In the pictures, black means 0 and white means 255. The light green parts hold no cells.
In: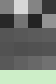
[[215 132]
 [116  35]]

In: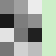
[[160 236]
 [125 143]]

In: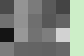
[[148 123]
 [146 111]]

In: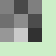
[[ 73 127]
 [141  76]]

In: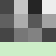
[[197  37]
 [172  88]]

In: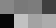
[[121 124]
 [193 163]]

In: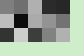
[[111 176]
 [ 12 171]]
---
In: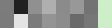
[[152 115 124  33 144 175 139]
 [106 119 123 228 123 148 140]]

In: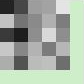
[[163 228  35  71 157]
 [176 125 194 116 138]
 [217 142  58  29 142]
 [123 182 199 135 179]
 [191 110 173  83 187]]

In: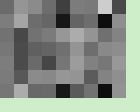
[[205  73 107 149 139 109  63 124 121]
 [ 14 142 125 165 109 102  23 100 109]
 [112 131 114  72 114 123 151 172 148]
 [137 141 119  75  96 100 112 148 110]
 [119 152 125  75 106  70 118 156 129]
 [131 143 123  88 139 136 150 148  91]
 [ 14 146 118 172 104 106  24  90 114]]

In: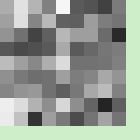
[[ 65 123 172 225 180 128 246  90  83]
 [125 116 160 223 133 185  97  95 157]
 [107  41 147 113  67  96 183 158 158]
 [118 124  87  74  80  90 169  90 104]
 [116 128 188 159 136 174 219 114 114]
 [168 148 144 121 110 113 159 125 133]
 [187 129 133 147 152 113  94 120 168]
 [ 36  95 238 220 178 142 215 142 100]
 [164 116 235 193  51 158 121  76 116]]

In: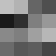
[[101  79 193 179]
 [127 152  26  47]
 [160 183 137 127]
 [ 93  69 107  87]]

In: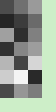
[[112 154  76]
 [ 60 106  37]
 [ 46 128 160]
 [134 157  49]
 [ 68 214 182]
 [244  41 205]
 [150 124  73]]
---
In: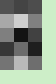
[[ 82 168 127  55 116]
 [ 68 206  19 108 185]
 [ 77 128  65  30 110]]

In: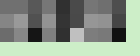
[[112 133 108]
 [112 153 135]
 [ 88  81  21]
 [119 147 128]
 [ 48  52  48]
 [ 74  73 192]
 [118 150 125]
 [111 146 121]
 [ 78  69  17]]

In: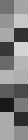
[[114 148 169  55 105 182  91  25 172 171]
 [165 199  49 211 182 175  73 122  42 141]]

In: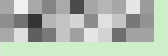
[[167 142 168]
 [240 114 222]
 [168  52  95]
 [132 181 121]
 [170 195 196]
 [ 75 212 160]
 [167 140 230]
 [181 224 211]
 [167 196 110]
 [230 120 162]
 [155 147 162]]

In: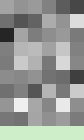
[[163 112  37 127 123 140 112 149 119]
 [147  84 164 182 202 136 128 239 114]
 [154  99 125 187 178 146  85 167 165]
 [129 172 142 162 120 114 181 134 144]
 [ 92 147 153 198 216 108 120 233 156]
 [ 71 220 122 129 135  63 203 142 123]]

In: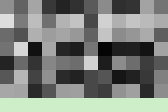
[[143 221 107 114  35  87 167]
 [ 98 123  82 215 106 182 164]
 [165 189 176  17  51  67  41]
 [ 56 112 157 167 134 144  85]
 [ 35 179 165  37 116  42 157]
 [ 49 195 152  29 109  34 159]
 [ 90  72  98 118 209  72  72]
 [139 209 196   5  29  85  61]
 [ 47 176 140  30 139  21 146]
 [ 51 196 150  31 109  33 160]
 [163 186 171  19  61  56  41]
 [116 172  94 163  86 128 140]]

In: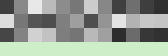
[[ 63 221  70]
 [137 119 131]
 [232  85 209]
 [186  78 194]
 [140 127 126]
 [119 159 117]
 [204  79 185]
 [135 148 160]
 [ 64 227  45]
 [111 178 107]
 [ 62 199  55]
 [ 48 196  49]]
